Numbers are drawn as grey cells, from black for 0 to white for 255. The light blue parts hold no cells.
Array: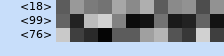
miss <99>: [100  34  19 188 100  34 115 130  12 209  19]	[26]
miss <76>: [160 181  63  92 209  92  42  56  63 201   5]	[84]
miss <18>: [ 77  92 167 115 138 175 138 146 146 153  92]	[123]
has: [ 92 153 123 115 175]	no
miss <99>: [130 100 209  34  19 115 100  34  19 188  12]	[26]
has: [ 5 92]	yes

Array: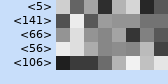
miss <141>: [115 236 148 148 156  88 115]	[81]
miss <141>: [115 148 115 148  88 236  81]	[156]
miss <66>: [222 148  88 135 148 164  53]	[129]

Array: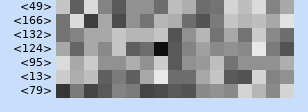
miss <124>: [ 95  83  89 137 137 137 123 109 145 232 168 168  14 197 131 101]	[160]
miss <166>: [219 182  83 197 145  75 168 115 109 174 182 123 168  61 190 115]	[226]
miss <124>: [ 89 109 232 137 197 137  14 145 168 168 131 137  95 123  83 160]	[101]
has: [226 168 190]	no
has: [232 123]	yes
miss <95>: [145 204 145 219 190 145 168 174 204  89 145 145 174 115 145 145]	[153]
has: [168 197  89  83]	yes

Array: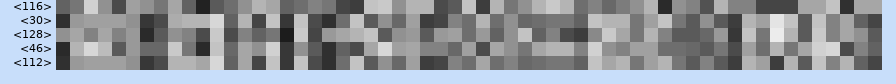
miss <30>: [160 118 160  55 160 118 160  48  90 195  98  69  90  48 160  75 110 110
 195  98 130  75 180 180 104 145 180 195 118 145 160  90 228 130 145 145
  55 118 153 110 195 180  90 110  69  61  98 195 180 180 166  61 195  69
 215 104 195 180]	[172]
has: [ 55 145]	yes
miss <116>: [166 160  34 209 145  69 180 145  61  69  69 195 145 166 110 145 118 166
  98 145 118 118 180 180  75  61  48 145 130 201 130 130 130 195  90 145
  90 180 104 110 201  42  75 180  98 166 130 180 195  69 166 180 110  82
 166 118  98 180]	[124]
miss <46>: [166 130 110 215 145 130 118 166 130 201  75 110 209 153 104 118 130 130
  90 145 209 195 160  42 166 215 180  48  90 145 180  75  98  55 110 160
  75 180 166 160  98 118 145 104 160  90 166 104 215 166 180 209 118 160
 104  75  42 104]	[188]
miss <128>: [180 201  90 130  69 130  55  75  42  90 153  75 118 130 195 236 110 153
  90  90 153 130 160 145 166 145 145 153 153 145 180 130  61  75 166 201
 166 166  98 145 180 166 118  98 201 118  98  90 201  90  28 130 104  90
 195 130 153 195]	[137]
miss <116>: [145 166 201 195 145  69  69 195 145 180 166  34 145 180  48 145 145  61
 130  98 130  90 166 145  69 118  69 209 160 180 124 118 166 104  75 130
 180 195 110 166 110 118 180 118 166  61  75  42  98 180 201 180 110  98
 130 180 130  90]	[82]

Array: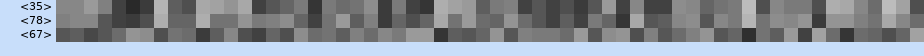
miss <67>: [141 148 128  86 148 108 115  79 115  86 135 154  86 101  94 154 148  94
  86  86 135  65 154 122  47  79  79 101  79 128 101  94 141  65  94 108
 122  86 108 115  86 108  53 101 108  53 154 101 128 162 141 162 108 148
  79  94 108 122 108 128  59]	[72]
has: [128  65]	yes
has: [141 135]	yes

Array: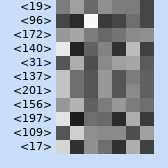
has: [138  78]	yes
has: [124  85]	no
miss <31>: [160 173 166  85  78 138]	[91]
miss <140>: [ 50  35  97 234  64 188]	[130]
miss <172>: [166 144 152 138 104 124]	[116]

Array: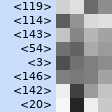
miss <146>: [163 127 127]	[121]
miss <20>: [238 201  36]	[246]
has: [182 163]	yes
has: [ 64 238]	no
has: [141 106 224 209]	no

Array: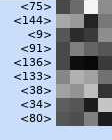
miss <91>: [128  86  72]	[100]
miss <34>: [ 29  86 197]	[94]
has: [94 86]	yes
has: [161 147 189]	yes

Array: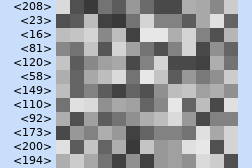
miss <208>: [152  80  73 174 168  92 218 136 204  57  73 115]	[107]
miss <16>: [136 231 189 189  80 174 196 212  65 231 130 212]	[182]
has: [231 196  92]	yes
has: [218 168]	no
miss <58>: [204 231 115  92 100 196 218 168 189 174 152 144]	[122]
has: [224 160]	no
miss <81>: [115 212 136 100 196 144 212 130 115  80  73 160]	[86]

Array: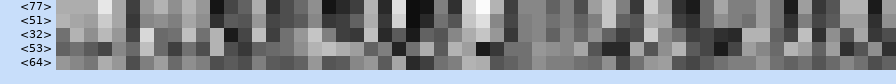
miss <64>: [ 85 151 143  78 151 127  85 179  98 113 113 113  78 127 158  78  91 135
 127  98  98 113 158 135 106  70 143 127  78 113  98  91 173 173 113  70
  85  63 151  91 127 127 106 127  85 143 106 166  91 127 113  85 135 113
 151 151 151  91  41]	[119]
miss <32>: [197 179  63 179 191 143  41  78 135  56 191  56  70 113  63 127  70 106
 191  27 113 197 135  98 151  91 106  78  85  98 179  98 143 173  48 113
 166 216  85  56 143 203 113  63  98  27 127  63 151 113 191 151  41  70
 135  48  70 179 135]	[185]
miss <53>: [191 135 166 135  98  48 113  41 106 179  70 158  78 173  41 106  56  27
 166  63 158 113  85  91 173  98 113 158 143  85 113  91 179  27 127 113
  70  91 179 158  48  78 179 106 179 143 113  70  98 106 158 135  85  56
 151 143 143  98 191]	[35]

